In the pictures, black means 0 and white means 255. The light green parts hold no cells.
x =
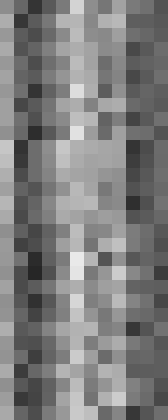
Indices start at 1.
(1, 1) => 141
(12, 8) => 165
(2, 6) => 181
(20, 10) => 136
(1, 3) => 52
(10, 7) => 156
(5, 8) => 109
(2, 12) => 88
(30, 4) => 123
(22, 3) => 49
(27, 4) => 126
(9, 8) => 99
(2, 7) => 136
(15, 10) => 47
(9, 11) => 89
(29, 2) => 57
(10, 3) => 45
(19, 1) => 152
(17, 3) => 70
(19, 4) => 96
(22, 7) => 127
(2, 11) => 94
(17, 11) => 109
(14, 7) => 164
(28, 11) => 111
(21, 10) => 99
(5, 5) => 131
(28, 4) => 97
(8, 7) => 130
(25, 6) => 180
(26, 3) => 62
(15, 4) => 135
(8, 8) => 168
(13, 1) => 175
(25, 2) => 82
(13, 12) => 110
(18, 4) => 104
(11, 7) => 171

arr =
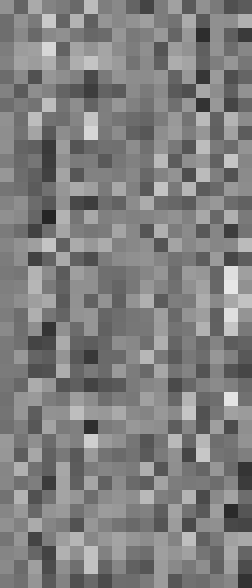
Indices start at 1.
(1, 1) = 146
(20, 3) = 179
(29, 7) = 140
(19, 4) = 99
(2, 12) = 125
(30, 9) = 170
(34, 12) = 86
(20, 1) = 121
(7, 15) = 166
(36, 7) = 109
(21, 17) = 231
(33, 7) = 155
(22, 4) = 169
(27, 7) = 122
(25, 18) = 99
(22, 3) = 158
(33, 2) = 93
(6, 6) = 129
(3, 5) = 144
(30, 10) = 138
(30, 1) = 116
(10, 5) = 141
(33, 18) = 127
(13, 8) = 130
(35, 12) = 163
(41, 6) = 111
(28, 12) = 139
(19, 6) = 97
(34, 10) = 123
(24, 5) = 144
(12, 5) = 144
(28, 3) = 172
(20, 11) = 134
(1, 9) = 137
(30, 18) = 155
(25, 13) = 101
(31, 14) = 135

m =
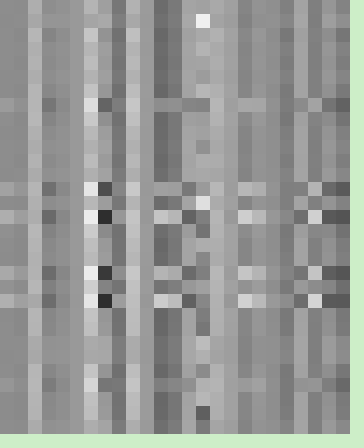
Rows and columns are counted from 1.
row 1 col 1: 141
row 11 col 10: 176
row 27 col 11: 155
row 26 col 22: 165
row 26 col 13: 123
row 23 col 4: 135
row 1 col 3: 174
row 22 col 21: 141
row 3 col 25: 118
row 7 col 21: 122
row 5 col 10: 184
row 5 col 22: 163
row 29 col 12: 104
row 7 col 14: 163
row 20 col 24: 94
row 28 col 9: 120
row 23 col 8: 150
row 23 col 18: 134
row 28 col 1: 150
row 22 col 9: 157
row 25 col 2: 141
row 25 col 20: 144
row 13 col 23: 127
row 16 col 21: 136
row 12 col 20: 143
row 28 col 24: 126
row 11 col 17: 159
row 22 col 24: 90
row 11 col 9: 121
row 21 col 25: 110
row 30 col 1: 140
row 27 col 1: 141
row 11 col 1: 141
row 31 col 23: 127
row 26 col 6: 153
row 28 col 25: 105
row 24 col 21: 122
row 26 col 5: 148
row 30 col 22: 163
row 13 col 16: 166

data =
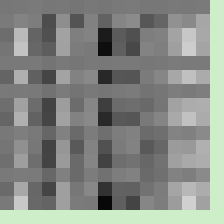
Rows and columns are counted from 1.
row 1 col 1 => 119
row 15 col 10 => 68
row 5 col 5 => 121
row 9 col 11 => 121
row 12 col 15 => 173
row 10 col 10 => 129
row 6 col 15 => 171
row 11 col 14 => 153
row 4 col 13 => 159
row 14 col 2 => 168
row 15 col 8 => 8
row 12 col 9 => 110
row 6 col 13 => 167
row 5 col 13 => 123
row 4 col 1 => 117
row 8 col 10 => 110
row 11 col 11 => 89
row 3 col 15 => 168
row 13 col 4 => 103
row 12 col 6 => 106
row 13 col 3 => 122
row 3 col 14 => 199
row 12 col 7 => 133
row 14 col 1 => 106
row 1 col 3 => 122
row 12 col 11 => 103
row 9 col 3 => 98
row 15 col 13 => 156
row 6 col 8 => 40
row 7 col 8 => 118
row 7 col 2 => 122
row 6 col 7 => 137
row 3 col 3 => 100
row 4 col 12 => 127
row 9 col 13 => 169

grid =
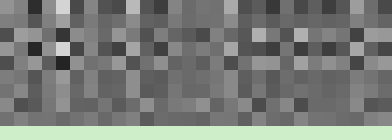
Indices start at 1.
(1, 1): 147
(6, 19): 110
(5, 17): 77
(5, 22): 161
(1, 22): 72
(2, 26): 128
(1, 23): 94
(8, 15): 144
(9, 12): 108
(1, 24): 62
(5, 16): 124
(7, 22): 113
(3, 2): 157
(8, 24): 106
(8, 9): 91
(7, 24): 101
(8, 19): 76
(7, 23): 107
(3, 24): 132
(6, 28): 102
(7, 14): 104
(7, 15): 105
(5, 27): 138
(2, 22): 98
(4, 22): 61
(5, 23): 124
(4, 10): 165
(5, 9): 152
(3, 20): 120
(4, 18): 84
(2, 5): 159
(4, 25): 87
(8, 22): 76
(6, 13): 112
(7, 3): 93
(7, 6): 104
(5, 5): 36
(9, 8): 105

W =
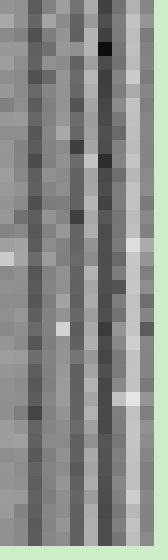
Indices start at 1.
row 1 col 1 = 148
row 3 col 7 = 180
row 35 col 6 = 97
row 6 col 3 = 81
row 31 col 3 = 100
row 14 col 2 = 146
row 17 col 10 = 192
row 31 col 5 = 140
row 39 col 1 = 144
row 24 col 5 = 210
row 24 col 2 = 143
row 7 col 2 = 138
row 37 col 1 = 154
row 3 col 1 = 138
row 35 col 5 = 149
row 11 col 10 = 187
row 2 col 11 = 149
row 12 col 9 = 132
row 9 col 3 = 103
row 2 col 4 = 164
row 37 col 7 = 172
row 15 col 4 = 124
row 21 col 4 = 133
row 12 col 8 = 46
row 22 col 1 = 140
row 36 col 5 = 143
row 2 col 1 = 169
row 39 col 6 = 97
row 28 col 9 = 136
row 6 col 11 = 124
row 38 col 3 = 90
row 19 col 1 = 203
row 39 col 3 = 92
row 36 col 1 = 155
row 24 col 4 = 130
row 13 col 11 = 138
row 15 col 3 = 80
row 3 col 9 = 124
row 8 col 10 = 194
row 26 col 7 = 152
